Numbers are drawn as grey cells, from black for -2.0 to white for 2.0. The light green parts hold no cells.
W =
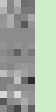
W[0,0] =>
1.1
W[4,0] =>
0.2
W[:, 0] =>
[1.1, 0.8, 0.3, 0.4, 0.2, 0.2, 0.3, 0.2, 0.3, 0.2, 1.0, 0.0, 0.0, 1.4, -0.6, 0.2]
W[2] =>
[0.3, 0.7, 0.0, 0.1, 0.6]
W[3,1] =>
0.7
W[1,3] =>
-0.1
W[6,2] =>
0.3
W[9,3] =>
0.4
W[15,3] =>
0.4
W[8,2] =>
0.2
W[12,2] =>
0.2
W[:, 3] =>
[-0.3, -0.1, 0.1, -0.6, 0.2, 0.2, 0.2, 0.2, 0.2, 0.4, 0.5, -0.4, 0.2, 0.4, 0.7, 0.4]
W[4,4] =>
0.2
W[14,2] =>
0.3
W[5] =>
[0.2, 0.2, 0.2, 0.2, 0.2]
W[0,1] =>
0.1
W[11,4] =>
-1.3
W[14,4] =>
0.3
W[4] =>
[0.2, 0.2, 0.2, 0.2, 0.2]
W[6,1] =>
0.2

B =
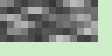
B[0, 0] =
0.2
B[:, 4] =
[-0.7, 0.8, -1.0, 0.2, -0.8, -0.8]
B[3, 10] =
-0.4
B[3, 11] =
-0.2
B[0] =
[0.2, 0.0, -0.7, -1.0, -0.7, -0.6, -0.8, -1.1, -0.6, 0.3, 0.9, 0.7, -0.2, -0.9]
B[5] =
[-0.7, -1.0, -0.7, -0.6, -0.8, -1.1, -0.7, 0.2, 1.0, 0.7, -0.1, -0.9, -1.0, -0.5]
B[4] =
[-0.8, 0.2, 0.2, -0.1, -0.8, -0.9, -0.6, -0.7, -0.8, -1.0, -0.6, 0.3, 1.0, 0.5]
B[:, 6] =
[-0.8, 0.0, -0.5, -1.0, -0.6, -0.7]
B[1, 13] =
-0.2
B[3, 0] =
-1.0
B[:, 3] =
[-1.0, -0.1, -0.4, 0.8, -0.1, -0.6]
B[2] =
[0.4, 0.8, 0.5, -0.4, -1.0, -0.9, -0.5, -0.1, -0.3, -0.3, 0.2, 0.7, 0.5, -0.3]
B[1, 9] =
-0.8
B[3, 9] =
-0.2
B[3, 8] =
-0.4
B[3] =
[-1.0, -0.3, 0.6, 0.8, 0.2, -0.6, -1.0, -0.8, -0.4, -0.2, -0.4, -0.2, 0.1, 0.7]

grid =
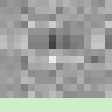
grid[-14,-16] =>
0.2
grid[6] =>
[1.0, 0.7, 0.9, 1.1, 0.0, 0.0, 0.0, -1.0, -0.1, -0.4, -0.1, 0.0, 0.5, 1.1, 1.1, -0.2]
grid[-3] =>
[0.5, 0.6, 0.4, 0.9, 0.8, 0.3, 0.3, 0.3, 0.8, 0.3, 0.2, 0.7, 0.2, 0.3, 0.3, 0.4]
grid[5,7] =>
-0.8
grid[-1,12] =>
0.3
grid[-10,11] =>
0.3
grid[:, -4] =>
[0.6, 0.7, 0.3, 0.5, 0.4, 0.5, 0.5, 0.3, 0.2, 0.7, 0.3, 0.2, 0.7, 0.3]
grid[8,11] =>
1.1
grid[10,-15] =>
0.4
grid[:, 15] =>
[0.8, 0.8, 0.2, 1.1, 0.2, -0.1, -0.2, 0.7, 0.7, 0.8, 0.2, 0.4, 0.7, 0.9]
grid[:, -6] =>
[0.6, 0.7, 0.5, 0.3, 0.3, 0.0, -0.1, 0.3, 1.0, 0.6, 0.5, 0.2, 0.6, 0.2]
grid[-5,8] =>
0.1
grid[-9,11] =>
0.0
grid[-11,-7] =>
0.1
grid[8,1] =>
0.4
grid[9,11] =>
0.2
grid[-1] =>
[0.4, 0.6, 0.4, 0.3, 1.0, 0.4, 0.6, 0.9, 0.7, 0.2, 0.2, 0.3, 0.3, 0.3, 0.3, 0.9]
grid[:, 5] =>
[0.6, 0.7, 0.3, 0.6, 0.3, 0.1, 0.0, 0.4, 0.7, 0.6, 0.3, 0.3, 0.6, 0.4]
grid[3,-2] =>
0.4
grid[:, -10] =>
[0.6, 0.7, 0.3, 0.7, 0.3, 0.1, 0.0, 0.4, 0.8, 0.7, 0.3, 0.3, 0.6, 0.6]
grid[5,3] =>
1.0
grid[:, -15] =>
[0.4, 0.3, 0.5, 0.6, 0.5, 0.6, 0.7, 0.6, 0.4, 0.3, 0.4, 0.6, 0.3, 0.6]
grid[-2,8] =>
0.1
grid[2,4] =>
0.3
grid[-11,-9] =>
1.2

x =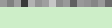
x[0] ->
0.4
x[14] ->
0.4
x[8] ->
0.2
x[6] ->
0.5
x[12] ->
0.3

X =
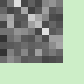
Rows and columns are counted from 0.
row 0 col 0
-0.8
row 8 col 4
-0.5
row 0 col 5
-0.9
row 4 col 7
-0.6
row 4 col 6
1.5
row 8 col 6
-0.9
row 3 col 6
-0.8
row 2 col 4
1.2
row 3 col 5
1.0
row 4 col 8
-0.4
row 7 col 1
0.0
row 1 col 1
-0.9
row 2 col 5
0.6
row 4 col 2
0.3
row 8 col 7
-0.8
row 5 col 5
-0.1
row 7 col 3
0.1
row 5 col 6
-0.8
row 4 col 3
0.2
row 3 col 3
-0.5
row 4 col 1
-0.2
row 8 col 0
-0.3
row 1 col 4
-1.0
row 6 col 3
-0.3
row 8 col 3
-0.6
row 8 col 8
-0.7
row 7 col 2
-0.5

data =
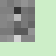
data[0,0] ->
0.1
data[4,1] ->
-0.1
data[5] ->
[0.2, 0.3, 1.3, 0.1, 0.1]
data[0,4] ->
0.1
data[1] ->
[0.0, 0.0, -1.2, -0.2, -0.3]
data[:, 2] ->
[0.1, -1.2, 0.9, -0.4, -0.6, 1.3]
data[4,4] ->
0.3

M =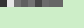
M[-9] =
-1.2
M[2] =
-0.2
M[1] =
1.6

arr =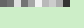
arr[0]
-0.4
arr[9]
-1.2
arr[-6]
0.6

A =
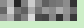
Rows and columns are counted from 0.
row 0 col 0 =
0.2
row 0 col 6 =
-0.5
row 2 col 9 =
0.2
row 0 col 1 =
0.8
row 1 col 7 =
0.2
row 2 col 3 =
0.0
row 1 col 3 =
-0.5
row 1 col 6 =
0.4
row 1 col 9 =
0.3
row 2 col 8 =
-1.2

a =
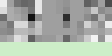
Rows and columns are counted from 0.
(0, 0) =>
1.7
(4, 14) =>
0.5
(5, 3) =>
1.2
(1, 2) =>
0.5
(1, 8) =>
0.4
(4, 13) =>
0.6
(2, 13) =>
-0.2
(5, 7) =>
0.4
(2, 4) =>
-1.7
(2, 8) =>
0.5
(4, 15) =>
0.8
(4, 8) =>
0.5
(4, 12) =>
0.6
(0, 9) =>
0.3
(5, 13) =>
1.8
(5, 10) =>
0.4
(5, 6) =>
0.4
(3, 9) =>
-0.1
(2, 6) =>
0.5
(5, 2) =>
1.5
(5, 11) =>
0.6
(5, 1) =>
0.7
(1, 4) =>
-0.2
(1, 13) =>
1.1
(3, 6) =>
0.5
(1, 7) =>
0.5
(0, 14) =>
0.5
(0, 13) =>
-0.2
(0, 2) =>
-0.2
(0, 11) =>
0.5
